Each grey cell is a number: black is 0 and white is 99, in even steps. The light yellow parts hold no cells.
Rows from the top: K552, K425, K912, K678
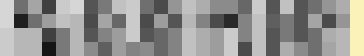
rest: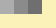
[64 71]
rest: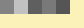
[64 29 58]
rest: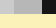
[47 71 54 37 61 51 54 40 51 75 67 61 79 29 75 33 67 54 43 64 71]
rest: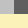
[47 33 64 29 58]
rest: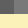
[33 64 29 58]
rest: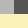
[51 61 79 33 40 51 75 67 61 79 51 75 33 47 33 43 67 71]
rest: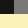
[71 54 37 61 51 54 40 51 75 67 61 79 29 75 33 67 54 43 64 71]

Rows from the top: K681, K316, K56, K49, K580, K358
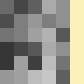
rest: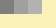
[34]
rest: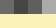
[56]
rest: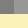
[49 56]
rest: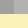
[34]
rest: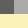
[56]

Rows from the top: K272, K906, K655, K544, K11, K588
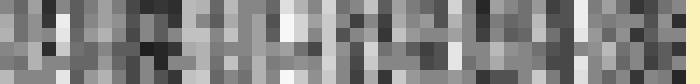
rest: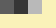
[52 36 66 52 62 32 96 82 62 78 52 25 52 25 66 52 59 32 69 52 21 48 40 44
 72 32 32 92 52 48 52 52 32 56 18]
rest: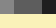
[15 21 66 69 48 52 52 62 56 62 44 28 78 56 32 82 44 52 36 25 32 89 52 52
 72 56 52 44 32 28 52 56 72 44 52 28 36 21]
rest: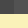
[89 44 52 66 52 52 48 28 28 89 52 66 40 52 25 36 52]
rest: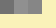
[89 40 59 69 52 28 52 36 52 75 75 52 75 52 62 36 96 82 52 78 32 52 62 21
 75 59 52 52 62 52 25 52 36 40 75 44 28 89 59 40 56 21 36 52 52]
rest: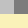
[69 48 52 56 52 82 52 28 78 52 52 52 28 32 89 44 52 66 52 52 48 28 28 89
 52 66 40 52 25 36 52]

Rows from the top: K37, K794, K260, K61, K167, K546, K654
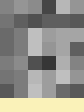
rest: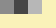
[58]
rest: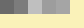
[64]
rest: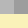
[74 58]
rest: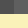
[37 34]
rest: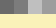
[64 64]
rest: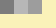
[74 58]

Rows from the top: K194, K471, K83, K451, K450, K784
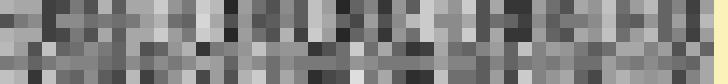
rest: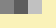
[65 39 28 61 32 54 72 79 54 54 65 32 43 39 25 54 36 47 47 54 72 39 36 58
 39 61 28 72]
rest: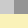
[47 79 72 15 61 43 32 54 36 75 61 15 39 51 21 58 36 79 69 58 79 32 65 21
 21 61 43 32 65 58 75 43 61 72 39 51 25 61]

